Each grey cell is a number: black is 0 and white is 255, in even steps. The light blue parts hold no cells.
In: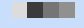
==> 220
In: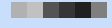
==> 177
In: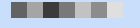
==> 99
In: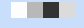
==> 253
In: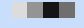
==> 220
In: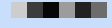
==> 205
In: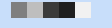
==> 127
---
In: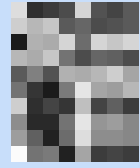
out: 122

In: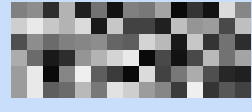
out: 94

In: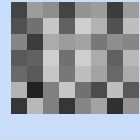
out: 128

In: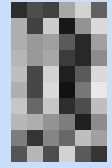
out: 78

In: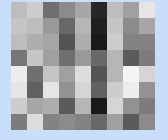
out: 131

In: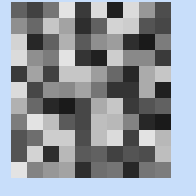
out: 151

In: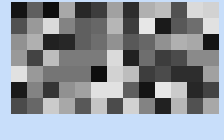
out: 203

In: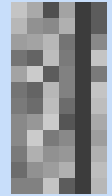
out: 196

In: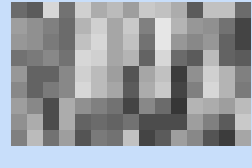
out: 114
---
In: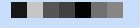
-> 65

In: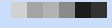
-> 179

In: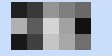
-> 64

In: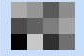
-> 4

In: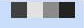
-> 65

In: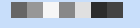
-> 136
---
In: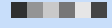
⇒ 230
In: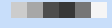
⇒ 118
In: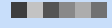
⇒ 173
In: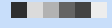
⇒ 67
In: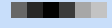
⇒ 167
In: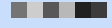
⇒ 32
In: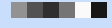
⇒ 250
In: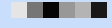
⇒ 180
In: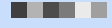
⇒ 234
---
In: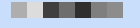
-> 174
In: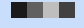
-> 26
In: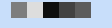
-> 125
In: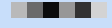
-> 185
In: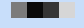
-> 123
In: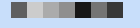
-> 95
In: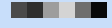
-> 74
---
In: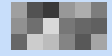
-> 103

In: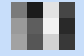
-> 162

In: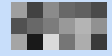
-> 165

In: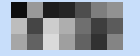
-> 166

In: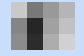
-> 140

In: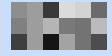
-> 63

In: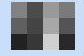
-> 34

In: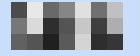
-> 97

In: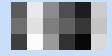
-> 62

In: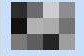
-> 121
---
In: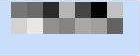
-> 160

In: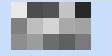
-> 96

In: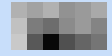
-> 101

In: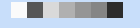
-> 133

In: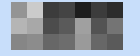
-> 103

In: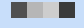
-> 205

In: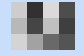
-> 105

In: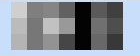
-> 104

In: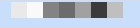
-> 59

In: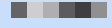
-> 62
